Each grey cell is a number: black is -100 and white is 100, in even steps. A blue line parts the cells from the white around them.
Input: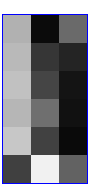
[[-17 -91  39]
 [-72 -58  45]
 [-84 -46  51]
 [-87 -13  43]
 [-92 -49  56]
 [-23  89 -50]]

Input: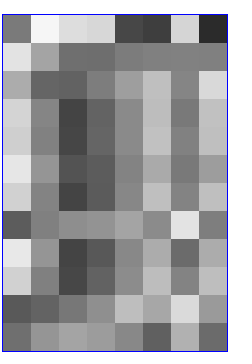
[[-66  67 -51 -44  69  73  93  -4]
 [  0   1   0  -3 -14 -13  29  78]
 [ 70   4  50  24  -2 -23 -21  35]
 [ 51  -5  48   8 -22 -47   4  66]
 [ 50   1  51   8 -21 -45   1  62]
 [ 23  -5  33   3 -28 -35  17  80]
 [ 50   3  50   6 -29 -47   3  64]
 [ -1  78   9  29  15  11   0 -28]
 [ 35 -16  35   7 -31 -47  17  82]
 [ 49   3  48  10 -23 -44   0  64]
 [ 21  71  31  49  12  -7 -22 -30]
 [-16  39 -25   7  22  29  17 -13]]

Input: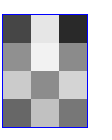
[[-68  80 -45]
 [  9  90  13]
 [ 66  10  59]
 [ -7  51 -19]]

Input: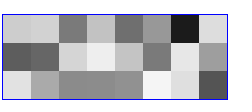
[[ 73 -79  19 -13  52  -4  65  61]
 [ 24  81  -4  54  87  67 -20 -27]
 [-34  75  92  14  10   9  33  77]]

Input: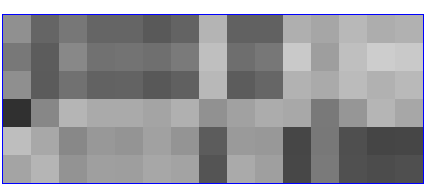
[[ 39  36  44  30  37 -24 -24  41 -22 -30 -21 -21  -7 -21  13]
 [ 58  61  50  24  58  -7 -14  50  -4 -13 -10 -11   7 -28  -6]
 [ 45  39  47  33  40 -20 -28  44 -25 -31 -22 -23 -11 -29  12]
 [ 31  42  18  -5  32  35  26  14  38  29  33  33  42   6 -62]
 [-45 -46 -38  -6 -45  19  21 -28  16  26  16  19   7  32  49]
 [-38 -40 -37  -4 -44  25  33 -34  28  31  24  25  15  42  29]]

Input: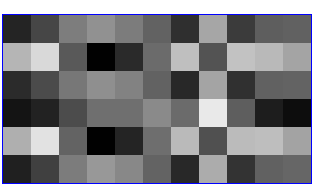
[[-24 -26 -54  30 -63 -23  -3  14  -2 -45 -72]
 [ 29  45  52 -35  50 -16 -67 -99 -30  70  42]
 [-22 -24 -62  29 -69 -23   2  12  -7 -41 -66]
 [-90 -77 -26  83 -16   8 -13 -13 -40 -73 -84]
 [ 28  49  47 -37  46 -14 -72 -99 -22  77  37]
 [-20 -24 -60  35 -69 -22   7  19  -3 -50 -75]]

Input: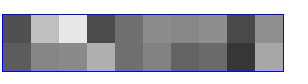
[[ 12 -43  11   6  10 -12 -41  81  50 -37]
 [ 31 -58 -17 -22   2 -13  37   8   5 -28]]

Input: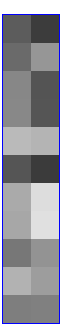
[[-53 -28]
 [ 18 -17]
 [-34   6]
 [-33   7]
 [ 41  46]
 [-54 -33]
 [ 73  33]
 [ 76  31]
 [ 15  -7]
 [ 23  40]
 [  0  -1]]
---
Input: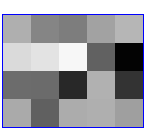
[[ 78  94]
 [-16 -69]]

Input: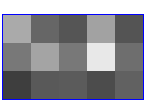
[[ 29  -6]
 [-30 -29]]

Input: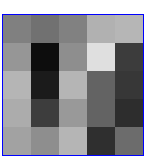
[[-90  11]
 [-79  42]]

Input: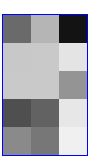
[[58 79]
 [58 16]]

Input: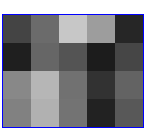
[[-20 -34]
 [ 43 -11]]

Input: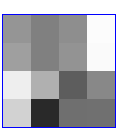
[[  0  15]
 [ 38 -27]]
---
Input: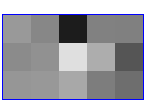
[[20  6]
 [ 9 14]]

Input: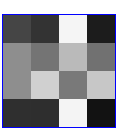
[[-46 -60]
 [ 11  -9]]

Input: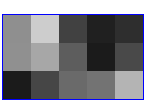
[[12 61]
 [13 31]]

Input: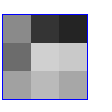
[[  8 -59]
 [-15  63]]

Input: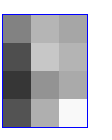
[[  2  42]
 [-39  56]]

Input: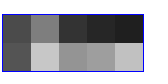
[[-41  -1]
 [-34  56]]

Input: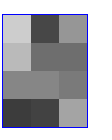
[[ 61 -44]
 [ 46 -14]]

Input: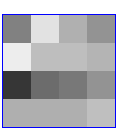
[[ 1 77]
 [86 49]]
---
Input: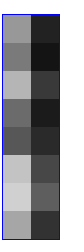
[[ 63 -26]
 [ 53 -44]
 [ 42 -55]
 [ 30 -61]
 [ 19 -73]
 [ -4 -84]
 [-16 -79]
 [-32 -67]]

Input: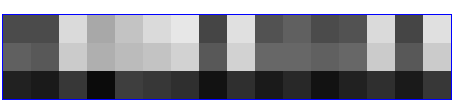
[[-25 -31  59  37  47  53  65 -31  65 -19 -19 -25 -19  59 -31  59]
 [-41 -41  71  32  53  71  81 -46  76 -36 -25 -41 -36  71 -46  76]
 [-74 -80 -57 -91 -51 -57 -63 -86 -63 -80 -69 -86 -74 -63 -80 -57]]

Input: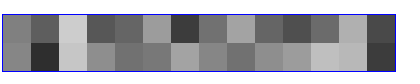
[[  5 -64  55  11 -11  -6  28   5 -11  11  22  50  44 -53]
 [  0 -26  61 -32 -21  22 -53 -11  28 -21 -38 -16  38 -43]]

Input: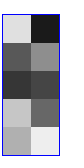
[[ 76 -80]
 [ 55 -19]
 [ 38  87]
 [-31  11]
 [-58 -46]]

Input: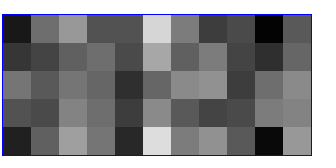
[[ -8 -30  -8 -20 -63 -20   8  14 -52 -14   8]
 [-36 -42   3 -14 -52   8 -30 -47 -42  -3   3]
 [-58 -47 -25 -14 -42  31 -25  -3 -47 -63 -20]
 [-75 -25  25  -8 -69  73  -3  14 -30 -93  19]
 [-81 -14  19 -36 -36  68  -3 -52 -42 -98 -30]]

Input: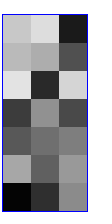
[[ 78 -68  67]
 [ 57  73 -80]
 [ 46  36 -37]
 [ 31 -25  20]
 [-31 -13  -1]
 [-53  14 -43]
 [-97 -63   9]]

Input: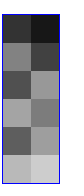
[[ 45  61]
 [ 29  -3]
 [  2 -49]
 [-26  24]
 [-37  19]
 [-60 -82]]

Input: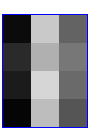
[[-67  38  -7]
 [-79  68 -17]
 [-91  58 -22]
 [-96  48 -33]]

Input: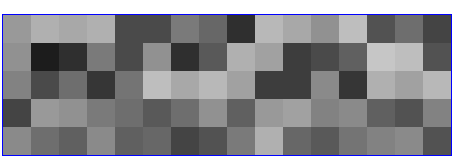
[[ 20  38  32  38 -42 -42  -4 -19 -63  44  32  14  49 -36 -14 -47]
 [ 14 -78 -63  -4 -42  14 -63 -30  38  26 -52 -42 -25  55  49 -36]
 [  8 -14 -25   8 -25 -19 -47 -36  -4  38 -19 -30  -9   2   8 -36]
 [  2 -42 -14 -58  -9  49  32  44  26 -52 -52   8 -58  38  26  44]
 [-47  20  14  -4 -14 -30 -14  14 -25  20  26   2   8 -25 -36   2]]
